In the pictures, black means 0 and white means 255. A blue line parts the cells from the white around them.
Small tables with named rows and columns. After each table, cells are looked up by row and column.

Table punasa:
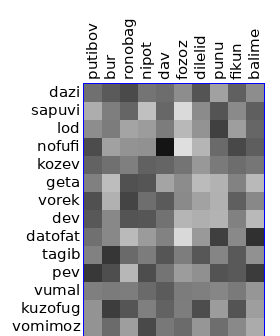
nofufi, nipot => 145
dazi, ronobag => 74
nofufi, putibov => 76
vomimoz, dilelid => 150
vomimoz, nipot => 73
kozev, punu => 122
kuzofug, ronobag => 85
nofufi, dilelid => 181
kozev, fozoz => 116
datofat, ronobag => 186
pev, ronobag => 183
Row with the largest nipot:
sapuvi

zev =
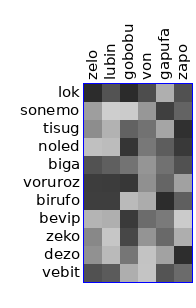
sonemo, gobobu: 203
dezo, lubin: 186
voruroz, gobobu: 55
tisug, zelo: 141
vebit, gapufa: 84
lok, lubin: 83

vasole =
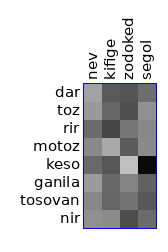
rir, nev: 107
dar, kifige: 90
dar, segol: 109
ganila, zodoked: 132
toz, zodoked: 79
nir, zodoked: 77
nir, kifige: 140
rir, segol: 136
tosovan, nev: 135
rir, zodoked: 117
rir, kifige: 70
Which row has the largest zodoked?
keso

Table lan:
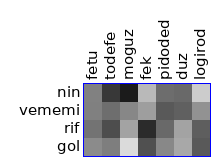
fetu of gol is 139
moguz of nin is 27
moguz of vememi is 135
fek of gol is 80
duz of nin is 105
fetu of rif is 115

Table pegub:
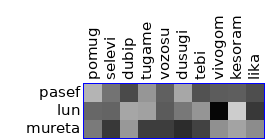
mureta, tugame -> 61
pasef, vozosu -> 96
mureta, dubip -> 152
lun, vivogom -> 6
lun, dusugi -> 120
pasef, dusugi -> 167
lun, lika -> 56
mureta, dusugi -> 44
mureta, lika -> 140
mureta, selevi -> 56
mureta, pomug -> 122
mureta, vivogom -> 144
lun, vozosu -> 91
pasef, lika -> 78
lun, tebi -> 149
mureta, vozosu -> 61
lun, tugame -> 161
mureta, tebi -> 66
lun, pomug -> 103
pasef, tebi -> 82

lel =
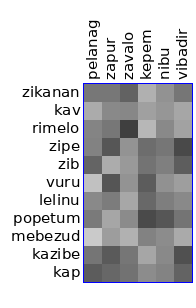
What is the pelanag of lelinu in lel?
137
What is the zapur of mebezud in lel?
157
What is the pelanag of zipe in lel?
130
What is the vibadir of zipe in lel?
73
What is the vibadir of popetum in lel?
116
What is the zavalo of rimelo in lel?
63
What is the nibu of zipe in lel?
118
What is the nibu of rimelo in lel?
137
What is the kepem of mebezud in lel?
130
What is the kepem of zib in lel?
115
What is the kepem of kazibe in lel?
166
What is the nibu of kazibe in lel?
137
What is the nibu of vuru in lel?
145
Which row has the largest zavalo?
mebezud

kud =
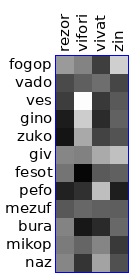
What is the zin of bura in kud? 104
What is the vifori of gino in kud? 205
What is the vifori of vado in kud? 95
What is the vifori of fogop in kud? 131
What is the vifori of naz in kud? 52
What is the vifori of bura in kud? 23
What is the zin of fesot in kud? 96
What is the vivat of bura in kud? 42
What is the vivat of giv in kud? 170
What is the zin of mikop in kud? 57
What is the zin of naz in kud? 80
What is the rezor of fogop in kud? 154
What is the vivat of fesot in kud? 90
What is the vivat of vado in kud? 110
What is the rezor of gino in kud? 28

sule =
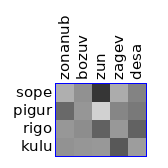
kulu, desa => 157
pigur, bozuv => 150
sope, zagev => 172
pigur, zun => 209
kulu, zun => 152
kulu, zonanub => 146
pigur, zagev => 134
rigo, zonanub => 151
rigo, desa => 98
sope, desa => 131
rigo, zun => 97
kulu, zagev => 88
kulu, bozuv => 150
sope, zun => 54
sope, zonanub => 175
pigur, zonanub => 105
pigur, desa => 121
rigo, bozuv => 141
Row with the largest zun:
pigur

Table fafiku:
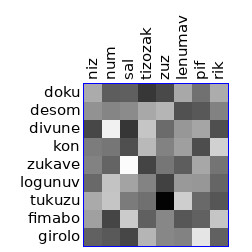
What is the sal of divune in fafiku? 54
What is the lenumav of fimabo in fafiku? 87
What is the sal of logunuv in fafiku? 163
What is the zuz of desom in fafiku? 181
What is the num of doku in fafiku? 93
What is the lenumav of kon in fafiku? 159
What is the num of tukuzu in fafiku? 197
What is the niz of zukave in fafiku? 130
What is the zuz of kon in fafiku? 130
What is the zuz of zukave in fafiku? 118
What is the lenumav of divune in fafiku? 151
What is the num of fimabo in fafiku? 69
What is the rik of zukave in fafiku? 116
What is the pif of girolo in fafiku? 229
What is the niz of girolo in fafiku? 97
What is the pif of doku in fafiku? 113
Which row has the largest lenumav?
tukuzu

